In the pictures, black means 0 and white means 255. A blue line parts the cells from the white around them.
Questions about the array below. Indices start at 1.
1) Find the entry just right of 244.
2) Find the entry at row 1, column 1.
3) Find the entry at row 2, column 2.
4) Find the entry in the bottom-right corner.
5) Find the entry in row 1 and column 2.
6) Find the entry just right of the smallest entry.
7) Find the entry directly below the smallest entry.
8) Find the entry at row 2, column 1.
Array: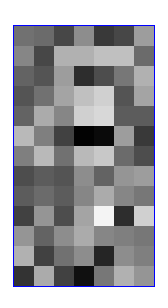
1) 45
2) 113
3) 71
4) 149
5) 107
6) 10
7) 185
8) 134

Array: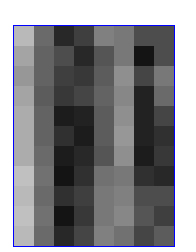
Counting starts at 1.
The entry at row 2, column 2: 99
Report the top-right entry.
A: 77
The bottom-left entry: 185
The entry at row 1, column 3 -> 40
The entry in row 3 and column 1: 151
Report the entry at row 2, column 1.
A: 164
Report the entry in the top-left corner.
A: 185
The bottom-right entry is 92
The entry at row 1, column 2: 106

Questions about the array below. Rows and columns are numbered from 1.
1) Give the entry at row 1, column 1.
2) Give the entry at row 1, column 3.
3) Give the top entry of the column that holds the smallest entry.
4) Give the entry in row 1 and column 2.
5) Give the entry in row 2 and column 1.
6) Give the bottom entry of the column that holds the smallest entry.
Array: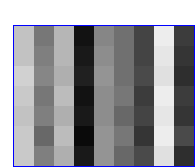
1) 194
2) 182
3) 18
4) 119
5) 194
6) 25

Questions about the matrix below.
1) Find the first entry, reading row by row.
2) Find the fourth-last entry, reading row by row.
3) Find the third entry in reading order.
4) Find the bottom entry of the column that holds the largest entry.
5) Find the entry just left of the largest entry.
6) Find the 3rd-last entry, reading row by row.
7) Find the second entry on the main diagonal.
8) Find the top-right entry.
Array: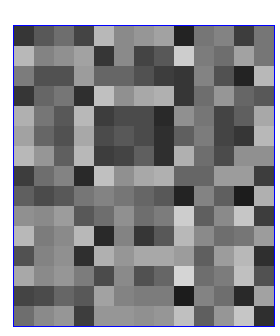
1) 54
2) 95
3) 110
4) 192
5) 102
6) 150
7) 131
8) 118

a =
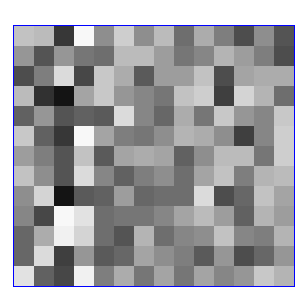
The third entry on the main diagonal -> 219
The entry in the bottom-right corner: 180
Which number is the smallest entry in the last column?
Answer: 77
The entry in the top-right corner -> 84
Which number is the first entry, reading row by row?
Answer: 194
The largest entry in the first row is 248
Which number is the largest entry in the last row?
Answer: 241
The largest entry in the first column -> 226
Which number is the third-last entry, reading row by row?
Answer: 150
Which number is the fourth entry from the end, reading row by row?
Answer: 134
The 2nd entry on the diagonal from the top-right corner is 126
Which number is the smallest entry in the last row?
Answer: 71
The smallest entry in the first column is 77
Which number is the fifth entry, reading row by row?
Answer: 142

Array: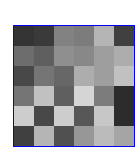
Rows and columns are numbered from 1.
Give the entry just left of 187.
151
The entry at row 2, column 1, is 109
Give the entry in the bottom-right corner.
165
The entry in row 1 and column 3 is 130
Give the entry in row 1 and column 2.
58
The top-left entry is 52

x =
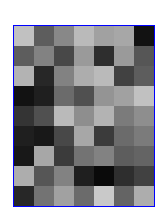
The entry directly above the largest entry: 10
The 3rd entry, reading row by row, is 136
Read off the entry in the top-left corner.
193
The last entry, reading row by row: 173
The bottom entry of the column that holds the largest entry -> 201
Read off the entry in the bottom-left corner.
39
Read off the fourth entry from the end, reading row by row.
107
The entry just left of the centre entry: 186
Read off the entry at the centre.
142
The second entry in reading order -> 93
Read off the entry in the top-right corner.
18
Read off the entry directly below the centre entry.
167
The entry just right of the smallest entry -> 46
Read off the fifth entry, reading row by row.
161
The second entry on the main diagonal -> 130
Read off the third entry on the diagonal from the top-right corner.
186
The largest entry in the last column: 193

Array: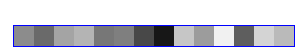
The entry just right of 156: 241
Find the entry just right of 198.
156
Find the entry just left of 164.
106

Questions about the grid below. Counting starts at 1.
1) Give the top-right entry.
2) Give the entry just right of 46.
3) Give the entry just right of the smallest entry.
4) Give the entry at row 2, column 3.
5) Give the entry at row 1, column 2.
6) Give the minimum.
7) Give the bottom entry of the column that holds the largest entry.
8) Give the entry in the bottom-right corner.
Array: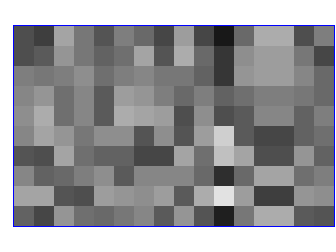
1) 126
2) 105
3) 105
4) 149
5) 62
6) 24
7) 31
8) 84

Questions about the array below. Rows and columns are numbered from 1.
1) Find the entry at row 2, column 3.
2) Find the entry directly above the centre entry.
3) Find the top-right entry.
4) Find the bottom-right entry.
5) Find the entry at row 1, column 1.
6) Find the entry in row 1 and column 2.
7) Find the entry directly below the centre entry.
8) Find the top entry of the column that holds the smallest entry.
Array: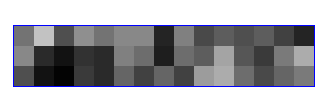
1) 18
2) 36
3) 36
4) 122
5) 115
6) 194
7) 101
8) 79

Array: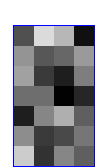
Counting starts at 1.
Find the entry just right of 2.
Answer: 38
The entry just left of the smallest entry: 110
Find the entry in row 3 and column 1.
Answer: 161
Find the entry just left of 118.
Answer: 73
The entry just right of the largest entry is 183
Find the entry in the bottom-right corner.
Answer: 95
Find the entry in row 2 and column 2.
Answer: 87
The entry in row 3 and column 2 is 58
